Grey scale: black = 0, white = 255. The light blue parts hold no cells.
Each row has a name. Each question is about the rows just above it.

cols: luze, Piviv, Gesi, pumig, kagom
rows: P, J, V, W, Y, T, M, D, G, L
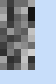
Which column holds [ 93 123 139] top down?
pumig
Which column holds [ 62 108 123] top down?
Piviv

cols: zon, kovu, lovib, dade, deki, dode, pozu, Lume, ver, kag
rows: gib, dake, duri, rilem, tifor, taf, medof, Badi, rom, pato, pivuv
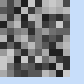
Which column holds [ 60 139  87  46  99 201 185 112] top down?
kovu
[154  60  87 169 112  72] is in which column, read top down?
pozu
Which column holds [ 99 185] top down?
deki
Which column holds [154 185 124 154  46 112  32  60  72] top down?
lovib

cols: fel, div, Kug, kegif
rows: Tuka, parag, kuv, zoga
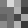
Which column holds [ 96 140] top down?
fel
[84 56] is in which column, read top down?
kegif
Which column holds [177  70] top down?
Kug
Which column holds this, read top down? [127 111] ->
fel
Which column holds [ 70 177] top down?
Kug
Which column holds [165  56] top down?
kegif

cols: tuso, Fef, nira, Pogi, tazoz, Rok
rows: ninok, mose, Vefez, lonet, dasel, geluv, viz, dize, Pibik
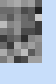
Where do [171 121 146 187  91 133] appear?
dize
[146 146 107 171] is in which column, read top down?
nira
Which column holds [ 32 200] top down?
Rok
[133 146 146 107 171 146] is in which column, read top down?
nira
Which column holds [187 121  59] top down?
tuso

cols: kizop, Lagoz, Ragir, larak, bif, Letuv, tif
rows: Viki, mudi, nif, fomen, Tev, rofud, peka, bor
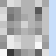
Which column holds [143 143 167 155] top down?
Ragir
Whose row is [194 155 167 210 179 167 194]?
fomen
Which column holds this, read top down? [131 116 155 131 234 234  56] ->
Lagoz
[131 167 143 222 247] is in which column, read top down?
Letuv
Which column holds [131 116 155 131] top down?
Lagoz
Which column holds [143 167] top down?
Ragir
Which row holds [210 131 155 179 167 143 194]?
Tev

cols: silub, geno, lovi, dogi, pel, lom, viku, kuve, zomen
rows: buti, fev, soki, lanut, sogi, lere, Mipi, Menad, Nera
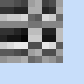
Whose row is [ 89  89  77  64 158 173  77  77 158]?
Menad
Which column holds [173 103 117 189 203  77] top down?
pel
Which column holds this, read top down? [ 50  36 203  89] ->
silub
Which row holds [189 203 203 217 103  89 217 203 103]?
soki

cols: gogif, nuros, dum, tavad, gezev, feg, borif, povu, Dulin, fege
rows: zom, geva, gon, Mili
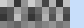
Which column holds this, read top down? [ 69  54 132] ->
gogif
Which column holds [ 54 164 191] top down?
dum
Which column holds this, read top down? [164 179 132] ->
borif
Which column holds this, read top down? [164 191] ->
dum
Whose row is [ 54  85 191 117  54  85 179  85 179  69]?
gon

